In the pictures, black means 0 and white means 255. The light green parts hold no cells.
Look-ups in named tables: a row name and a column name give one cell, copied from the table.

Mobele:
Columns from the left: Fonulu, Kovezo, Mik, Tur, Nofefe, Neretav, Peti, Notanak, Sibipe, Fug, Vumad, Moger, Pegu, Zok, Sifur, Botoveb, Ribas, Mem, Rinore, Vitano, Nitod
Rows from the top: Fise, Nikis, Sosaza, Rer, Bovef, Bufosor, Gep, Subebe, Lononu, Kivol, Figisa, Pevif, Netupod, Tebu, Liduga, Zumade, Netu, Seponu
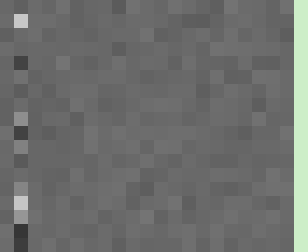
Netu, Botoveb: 112
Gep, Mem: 106
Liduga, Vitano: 98
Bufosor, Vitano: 111
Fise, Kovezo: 96
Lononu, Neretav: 96
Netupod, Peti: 102
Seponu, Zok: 111
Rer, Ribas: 111
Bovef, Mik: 105
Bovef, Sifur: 102
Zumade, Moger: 99
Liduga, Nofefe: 109
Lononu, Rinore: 113
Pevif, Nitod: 103
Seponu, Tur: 111

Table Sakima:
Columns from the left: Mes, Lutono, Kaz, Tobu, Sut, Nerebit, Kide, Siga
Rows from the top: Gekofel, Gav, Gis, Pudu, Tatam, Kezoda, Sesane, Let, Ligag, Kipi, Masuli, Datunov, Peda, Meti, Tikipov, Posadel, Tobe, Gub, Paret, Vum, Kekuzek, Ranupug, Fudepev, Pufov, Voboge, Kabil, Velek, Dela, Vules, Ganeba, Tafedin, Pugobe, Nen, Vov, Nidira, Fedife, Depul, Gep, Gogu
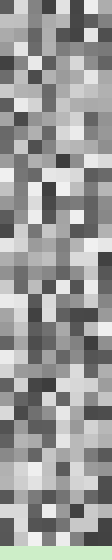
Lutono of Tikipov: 131
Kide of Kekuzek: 235
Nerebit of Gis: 68
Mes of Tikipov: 151
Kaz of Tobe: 118
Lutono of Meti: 128
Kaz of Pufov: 93
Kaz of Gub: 155
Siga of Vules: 196
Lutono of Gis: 161
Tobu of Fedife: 85
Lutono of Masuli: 200
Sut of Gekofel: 226
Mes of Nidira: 180
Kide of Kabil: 85
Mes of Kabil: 235
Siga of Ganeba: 77
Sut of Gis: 83
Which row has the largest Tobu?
Depul

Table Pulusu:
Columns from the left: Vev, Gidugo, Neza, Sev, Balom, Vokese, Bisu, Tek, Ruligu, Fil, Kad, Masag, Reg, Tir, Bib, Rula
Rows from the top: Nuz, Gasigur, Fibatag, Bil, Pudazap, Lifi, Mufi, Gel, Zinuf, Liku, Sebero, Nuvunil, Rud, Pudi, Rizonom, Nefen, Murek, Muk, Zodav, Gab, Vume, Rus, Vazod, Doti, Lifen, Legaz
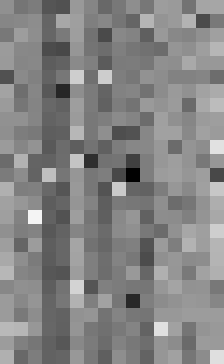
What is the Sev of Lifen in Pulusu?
97
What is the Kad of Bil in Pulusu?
113
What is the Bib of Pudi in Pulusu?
160
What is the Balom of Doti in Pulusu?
97
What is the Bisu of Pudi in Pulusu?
119
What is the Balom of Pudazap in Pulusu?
98
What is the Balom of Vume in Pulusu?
115
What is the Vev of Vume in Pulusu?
135
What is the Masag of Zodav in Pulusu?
144
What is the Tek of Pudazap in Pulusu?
91
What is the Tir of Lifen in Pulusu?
106
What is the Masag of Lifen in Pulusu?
149
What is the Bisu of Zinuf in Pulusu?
120
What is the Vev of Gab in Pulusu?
183
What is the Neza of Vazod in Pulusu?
141
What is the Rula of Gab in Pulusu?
176
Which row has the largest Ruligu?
Pudi

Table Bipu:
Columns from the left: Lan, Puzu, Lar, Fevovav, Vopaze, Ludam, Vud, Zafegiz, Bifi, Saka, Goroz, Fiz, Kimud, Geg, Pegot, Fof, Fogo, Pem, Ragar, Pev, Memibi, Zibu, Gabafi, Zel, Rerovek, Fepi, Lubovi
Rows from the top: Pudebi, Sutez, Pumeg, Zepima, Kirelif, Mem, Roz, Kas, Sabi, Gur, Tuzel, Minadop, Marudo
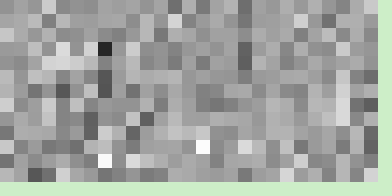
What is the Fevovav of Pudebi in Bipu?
203
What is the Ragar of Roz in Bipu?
139
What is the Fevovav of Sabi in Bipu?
195
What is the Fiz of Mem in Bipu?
176
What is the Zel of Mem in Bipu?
138
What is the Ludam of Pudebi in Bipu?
146
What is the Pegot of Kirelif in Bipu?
123
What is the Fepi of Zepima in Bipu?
156
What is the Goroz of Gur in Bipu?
157
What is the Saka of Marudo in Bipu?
149
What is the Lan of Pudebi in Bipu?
147
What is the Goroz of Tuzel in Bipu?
160
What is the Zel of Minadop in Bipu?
140
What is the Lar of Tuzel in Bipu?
155
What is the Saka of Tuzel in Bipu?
123
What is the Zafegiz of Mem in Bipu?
86
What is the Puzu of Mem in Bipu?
149
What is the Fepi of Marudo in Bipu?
133
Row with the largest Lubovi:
Marudo

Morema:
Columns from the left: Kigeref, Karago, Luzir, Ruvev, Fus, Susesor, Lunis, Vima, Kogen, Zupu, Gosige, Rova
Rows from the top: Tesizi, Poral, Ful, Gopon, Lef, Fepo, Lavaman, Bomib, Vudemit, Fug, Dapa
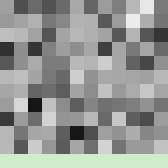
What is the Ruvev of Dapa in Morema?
150
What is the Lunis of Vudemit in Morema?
183
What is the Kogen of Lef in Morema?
167
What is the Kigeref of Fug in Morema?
183
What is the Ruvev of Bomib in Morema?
193
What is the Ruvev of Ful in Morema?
84
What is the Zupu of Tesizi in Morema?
183
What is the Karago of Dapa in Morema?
88
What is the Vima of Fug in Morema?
159
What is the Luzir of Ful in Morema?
163
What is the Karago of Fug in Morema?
118
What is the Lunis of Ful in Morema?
176
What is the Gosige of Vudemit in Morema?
76
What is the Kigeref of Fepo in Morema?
184
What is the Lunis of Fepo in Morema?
146
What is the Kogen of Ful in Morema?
88
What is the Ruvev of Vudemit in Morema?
210
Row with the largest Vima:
Dapa

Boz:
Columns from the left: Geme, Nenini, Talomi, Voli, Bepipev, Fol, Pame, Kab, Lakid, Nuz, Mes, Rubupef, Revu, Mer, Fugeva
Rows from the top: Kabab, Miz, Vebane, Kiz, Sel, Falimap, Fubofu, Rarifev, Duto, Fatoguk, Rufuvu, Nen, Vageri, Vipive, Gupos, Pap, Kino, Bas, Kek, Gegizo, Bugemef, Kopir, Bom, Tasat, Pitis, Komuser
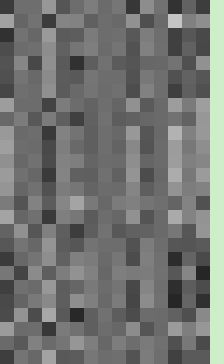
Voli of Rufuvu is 73
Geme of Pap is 164
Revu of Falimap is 81
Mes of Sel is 103
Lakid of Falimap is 109
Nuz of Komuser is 83
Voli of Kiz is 141
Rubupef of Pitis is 112
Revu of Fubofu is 63
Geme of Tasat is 155
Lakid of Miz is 105
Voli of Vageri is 58
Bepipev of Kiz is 97
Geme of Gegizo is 119
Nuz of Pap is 145
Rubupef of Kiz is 111
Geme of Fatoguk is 153
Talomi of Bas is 103
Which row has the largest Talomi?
Gegizo

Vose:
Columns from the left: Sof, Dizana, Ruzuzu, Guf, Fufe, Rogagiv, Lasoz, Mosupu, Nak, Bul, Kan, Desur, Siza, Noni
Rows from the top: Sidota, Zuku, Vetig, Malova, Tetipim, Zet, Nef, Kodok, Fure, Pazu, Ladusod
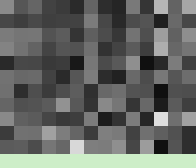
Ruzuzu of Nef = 78
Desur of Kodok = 28
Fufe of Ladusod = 103
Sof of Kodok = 101
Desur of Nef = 15
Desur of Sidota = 182
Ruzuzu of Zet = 106
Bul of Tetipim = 143
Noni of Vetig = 142
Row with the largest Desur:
Fure

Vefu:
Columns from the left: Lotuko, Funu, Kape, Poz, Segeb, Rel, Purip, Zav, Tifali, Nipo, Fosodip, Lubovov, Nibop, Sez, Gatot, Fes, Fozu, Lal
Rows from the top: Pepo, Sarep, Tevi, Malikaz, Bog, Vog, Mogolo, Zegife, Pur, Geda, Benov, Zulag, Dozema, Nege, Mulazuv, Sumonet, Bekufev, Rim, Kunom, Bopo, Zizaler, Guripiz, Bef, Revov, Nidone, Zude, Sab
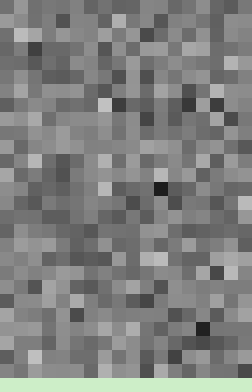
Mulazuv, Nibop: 77
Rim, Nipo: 109
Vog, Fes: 102
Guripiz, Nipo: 92
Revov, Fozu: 119
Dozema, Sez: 153
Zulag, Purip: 139
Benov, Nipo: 138
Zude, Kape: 191
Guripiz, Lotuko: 92
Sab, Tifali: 143
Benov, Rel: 145
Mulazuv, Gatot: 118
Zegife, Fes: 61
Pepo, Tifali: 99
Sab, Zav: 176
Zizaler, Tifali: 140

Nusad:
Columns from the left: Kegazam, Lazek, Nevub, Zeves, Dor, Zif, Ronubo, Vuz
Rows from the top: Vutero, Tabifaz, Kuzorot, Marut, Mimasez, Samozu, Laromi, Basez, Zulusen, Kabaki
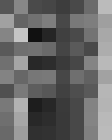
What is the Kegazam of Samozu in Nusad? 131
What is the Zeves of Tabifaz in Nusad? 126
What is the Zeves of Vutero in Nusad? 70
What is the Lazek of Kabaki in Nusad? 157
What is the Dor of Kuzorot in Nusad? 64
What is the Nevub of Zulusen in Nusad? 40
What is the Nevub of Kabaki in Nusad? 48
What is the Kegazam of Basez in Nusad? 121
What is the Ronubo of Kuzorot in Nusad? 115

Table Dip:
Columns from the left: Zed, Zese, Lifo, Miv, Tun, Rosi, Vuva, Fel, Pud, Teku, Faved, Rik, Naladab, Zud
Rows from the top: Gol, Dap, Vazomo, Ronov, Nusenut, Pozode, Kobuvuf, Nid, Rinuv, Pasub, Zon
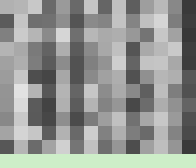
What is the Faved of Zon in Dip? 160
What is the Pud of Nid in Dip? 150
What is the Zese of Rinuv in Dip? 201
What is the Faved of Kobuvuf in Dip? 95
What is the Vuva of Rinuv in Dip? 124
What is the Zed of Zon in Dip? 87
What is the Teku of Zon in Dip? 77
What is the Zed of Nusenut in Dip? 161
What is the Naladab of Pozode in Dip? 175
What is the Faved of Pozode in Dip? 144
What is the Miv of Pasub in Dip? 93
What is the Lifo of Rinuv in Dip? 90
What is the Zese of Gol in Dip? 181
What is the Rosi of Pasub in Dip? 105
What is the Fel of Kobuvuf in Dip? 140
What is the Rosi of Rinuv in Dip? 75
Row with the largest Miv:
Zon

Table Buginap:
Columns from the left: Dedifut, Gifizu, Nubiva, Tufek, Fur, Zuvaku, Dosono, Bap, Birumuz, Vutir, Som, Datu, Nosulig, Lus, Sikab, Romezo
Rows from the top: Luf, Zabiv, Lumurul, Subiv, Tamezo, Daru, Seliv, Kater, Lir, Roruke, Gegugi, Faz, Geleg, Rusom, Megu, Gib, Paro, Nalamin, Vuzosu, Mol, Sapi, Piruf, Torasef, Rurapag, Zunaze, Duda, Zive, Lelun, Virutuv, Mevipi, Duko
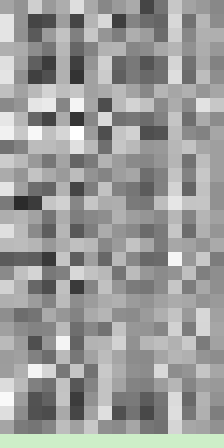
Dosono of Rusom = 126
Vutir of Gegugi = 185
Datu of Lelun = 157
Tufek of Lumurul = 155
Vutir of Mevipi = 115
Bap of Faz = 179
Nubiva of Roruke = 248
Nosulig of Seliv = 166
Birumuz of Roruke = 196
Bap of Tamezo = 208
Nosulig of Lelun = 182
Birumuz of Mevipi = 80
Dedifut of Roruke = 241
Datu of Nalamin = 123
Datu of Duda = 165

